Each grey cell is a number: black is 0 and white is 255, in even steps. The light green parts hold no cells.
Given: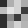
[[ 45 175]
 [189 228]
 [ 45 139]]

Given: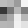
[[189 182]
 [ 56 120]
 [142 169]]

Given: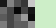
[[ 24 132]
 [107  70]
 [ 91  70]]

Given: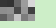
[[ 53  50]
 [142 145]
 [ 96 130]]

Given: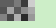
[[ 94  94]
 [ 83 164]
 [130  70]]

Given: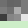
[[111 100]
 [124 112]
 [ 61 133]]

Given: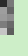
[[ 43 121]
 [158 101]
 [154 141]]

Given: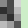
[[136  74]
 [ 47  75]
 [103  48]]
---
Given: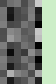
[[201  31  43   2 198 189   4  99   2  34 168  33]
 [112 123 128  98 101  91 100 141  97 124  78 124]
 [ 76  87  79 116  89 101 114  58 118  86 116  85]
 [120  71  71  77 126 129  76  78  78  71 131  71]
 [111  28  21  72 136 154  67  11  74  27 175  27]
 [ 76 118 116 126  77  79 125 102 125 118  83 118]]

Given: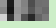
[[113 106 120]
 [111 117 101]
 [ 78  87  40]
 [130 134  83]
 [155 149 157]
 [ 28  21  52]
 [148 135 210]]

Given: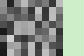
[[188 132  99 114  52  67  73  35]
 [ 56 187 189  78 180 152  82 134]
 [122  53  56 140 102 119 168 190]
 [ 96 193 168  61  95 147  57  66]
 [121  52  73 175 171  94 190 187]
 [186 125 103 164 160  52  91  72]
 [137  76  91 172 175  74 166 140]
 [ 36  88 132  60  65 210 160 192]
 [149 137 102  79  26 112  33  27]]

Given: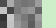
[[156 102 158 145]
 [122 151 101  93]
 [116 140 121 131]
 [125 122 141 152]
 [171  70 200 195]
 [ 78 195  51  63]]

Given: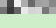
[[136 168]
 [164 119]
 [160 215]
 [106 212]
 [173 232]
 [240 101]
 [ 70  56]
 [172 115]]

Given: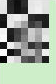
[[227 224  31  28 222 231  35 237  28]
 [234 239  32  82 174 162  85 123 136]
 [229 231  42  58 204 200  51 190  71]
 [ 43  32 224 161 106 126 152 175  89]
 [ 16  19 237 203  65  71 198  50 213]
 [ 36  40 229 231  32  26 238  17 235]
 [230 227  28  19 245 252  21 251   6]]

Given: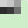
[[159 111]
 [198  58]
 [210  44]]
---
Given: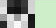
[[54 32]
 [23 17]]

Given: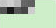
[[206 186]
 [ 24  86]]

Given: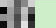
[[182  93]
 [158 102]]

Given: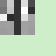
[[203  51]
 [196  51]]

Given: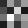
[[159  87]
 [ 35 214]]

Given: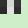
[[214  54]
 [225  46]]

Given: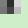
[[ 45 213]
 [ 69 187]]
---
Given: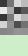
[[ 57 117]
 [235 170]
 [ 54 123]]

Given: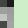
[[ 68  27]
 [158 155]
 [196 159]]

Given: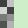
[[ 63 195]
 [212  68]
 [122 145]]

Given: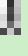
[[247  48]
 [238  72]
 [214  63]]

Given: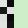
[[227  11]
 [ 25 225]
 [223   9]]

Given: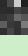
[[42 74]
 [44 43]
 [52 61]]

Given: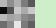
[[182 142]
 [ 11  84]
 [185 163]]

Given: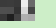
[[59 60]
 [79 78]
 [55 31]]
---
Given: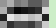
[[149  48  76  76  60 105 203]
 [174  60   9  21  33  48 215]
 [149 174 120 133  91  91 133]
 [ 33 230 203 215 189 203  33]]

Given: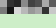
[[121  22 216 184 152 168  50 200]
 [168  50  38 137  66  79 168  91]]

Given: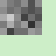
[[155  66 111 111 155 140]
 [140 111 124  97  81  97]
 [155 124 111 140  81 140]
 [124 171 124 155  50 124]
 [171 202 140  66 111  81]]

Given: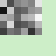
[[201  77 132 147 132 230]
 [ 63 117 103 160  51 132]
 [174 160 103 174 186 246]
 [ 22 201  90 103 147 160]
 [103 216  77  90 117 186]]

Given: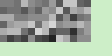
[[114  64  88  64 140  76  64  35 198 170  88 140 140]
 [100 114 114  88 126 100 155 140 198  88 170 155 184]
 [126 126 114 184 140 126 114 155  88 198 198 100  88]
 [100 155 170 170 198 114 184 213 140 155 155 184 155]
 [170 170 126 126 140 140 140 184  88 140  64 114 126]
 [170 184 184 114  76 213 184  76 100 100  48 126 155]]

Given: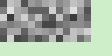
[[208  59 167 208 140 193 111  83 193 111  59 140  97]
 [140 126 140 154 180 126  71  71 111 126 140 140 126]
 [ 97 167 167  97 154 167 154 140 180 111 193 180 208]
 [ 83 193 180  83 154 140 167 180 140 154 193 180 126]
 [ 83 208  71  83 126  83 111 193  71 180 193 111 154]
 [126 223 167 154  97  97  97 208 111 167 223 154  83]]

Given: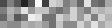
[[ 74 127  87  36  87 251  62 210 195 127 155 102 225 114 102 167]
 [155 139 139 179 167 179 155 114 195 139 139 210 167 225 167 195]
 [102 167  87 114 239 225 114 114 210 179 210 155 210 127 210 179]
 [127 179 155 225 155 195 195 139 114 139 210 155 127 195 179 195]]
